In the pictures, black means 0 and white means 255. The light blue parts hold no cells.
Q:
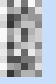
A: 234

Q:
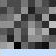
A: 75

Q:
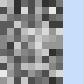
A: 48

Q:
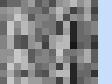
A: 105

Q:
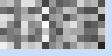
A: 137
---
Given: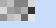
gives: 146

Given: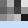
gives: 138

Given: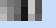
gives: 185

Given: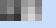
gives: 65

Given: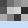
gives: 170

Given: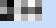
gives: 22

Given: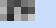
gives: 147

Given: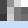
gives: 56

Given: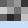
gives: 97

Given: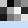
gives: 22
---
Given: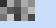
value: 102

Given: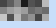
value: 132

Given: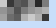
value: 94

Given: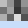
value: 67

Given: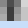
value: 119

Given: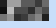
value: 160

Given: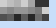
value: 178

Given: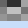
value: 47
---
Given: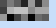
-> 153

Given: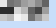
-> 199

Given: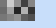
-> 119

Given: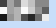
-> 23

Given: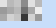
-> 169

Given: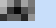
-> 50

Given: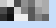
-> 44

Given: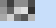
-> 168

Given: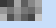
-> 180
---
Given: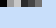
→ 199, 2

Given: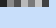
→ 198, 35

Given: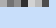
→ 210, 47

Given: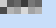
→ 216, 59

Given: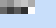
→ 253, 47

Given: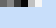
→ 245, 6

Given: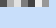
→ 237, 66

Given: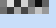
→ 224, 14
